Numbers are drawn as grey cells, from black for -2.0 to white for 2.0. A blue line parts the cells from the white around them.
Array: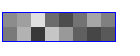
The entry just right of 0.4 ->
-0.5
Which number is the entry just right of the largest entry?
-0.3
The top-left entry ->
0.2
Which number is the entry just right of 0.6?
0.0
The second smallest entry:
-0.9

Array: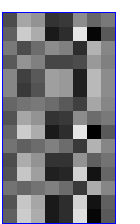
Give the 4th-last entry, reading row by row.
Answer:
-1.3
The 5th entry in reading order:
-1.1
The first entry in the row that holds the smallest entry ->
-0.4
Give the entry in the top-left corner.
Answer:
-0.8
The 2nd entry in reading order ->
0.6
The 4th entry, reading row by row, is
-1.2
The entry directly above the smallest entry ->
-0.3
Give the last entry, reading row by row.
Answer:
-0.6
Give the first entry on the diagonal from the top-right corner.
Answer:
-0.1
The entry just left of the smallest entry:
1.6
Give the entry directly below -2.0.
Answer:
0.8
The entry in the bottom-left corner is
-0.5
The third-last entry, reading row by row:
1.5
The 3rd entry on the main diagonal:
-0.3
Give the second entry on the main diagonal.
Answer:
1.2
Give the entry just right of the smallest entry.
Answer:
-0.6
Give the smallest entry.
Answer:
-2.0
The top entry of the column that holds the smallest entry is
-0.4
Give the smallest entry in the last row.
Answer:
-1.9

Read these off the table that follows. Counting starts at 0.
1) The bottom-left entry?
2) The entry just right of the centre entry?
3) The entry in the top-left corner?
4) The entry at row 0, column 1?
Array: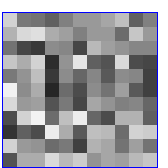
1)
-0.7
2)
0.2
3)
1.3
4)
-0.1

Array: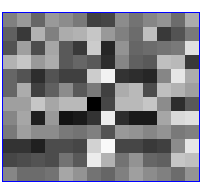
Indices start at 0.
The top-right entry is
0.7
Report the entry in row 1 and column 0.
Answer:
-0.5
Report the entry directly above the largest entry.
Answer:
-0.7
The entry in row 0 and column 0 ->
0.0
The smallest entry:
-2.0
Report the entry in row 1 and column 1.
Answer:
-1.1
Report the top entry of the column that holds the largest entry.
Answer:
-0.9
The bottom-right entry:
0.3
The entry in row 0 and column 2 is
-0.4
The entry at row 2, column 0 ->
-0.7
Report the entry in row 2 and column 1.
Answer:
0.5
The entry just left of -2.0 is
0.9
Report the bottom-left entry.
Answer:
0.1
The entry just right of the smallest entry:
-0.9
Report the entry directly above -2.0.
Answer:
-0.1
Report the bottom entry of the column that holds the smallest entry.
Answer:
-0.2
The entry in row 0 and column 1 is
0.4
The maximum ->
1.9

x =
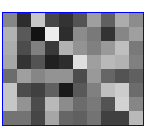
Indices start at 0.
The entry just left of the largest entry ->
-1.7
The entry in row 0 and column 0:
0.1
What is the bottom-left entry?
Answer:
-0.2
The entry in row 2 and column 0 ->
0.7
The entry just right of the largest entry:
-1.3
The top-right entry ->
0.2
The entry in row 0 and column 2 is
1.1
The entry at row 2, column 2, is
0.0
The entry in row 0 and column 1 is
-1.3
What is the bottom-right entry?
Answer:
0.9
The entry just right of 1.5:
0.5
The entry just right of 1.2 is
-0.3
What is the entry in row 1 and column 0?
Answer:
0.8
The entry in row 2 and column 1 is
-0.8
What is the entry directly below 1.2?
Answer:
1.3
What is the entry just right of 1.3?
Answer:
0.1
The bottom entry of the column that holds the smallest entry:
-0.9
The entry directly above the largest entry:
-0.9

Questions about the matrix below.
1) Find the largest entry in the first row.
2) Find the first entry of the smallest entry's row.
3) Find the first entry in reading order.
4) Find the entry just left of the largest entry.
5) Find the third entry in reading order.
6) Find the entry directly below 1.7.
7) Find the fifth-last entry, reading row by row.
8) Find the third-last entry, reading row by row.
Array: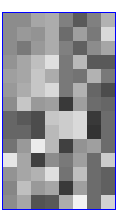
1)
0.8
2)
-0.4
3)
0.2
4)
0.7
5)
0.6
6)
-1.0
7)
-0.6
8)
1.8
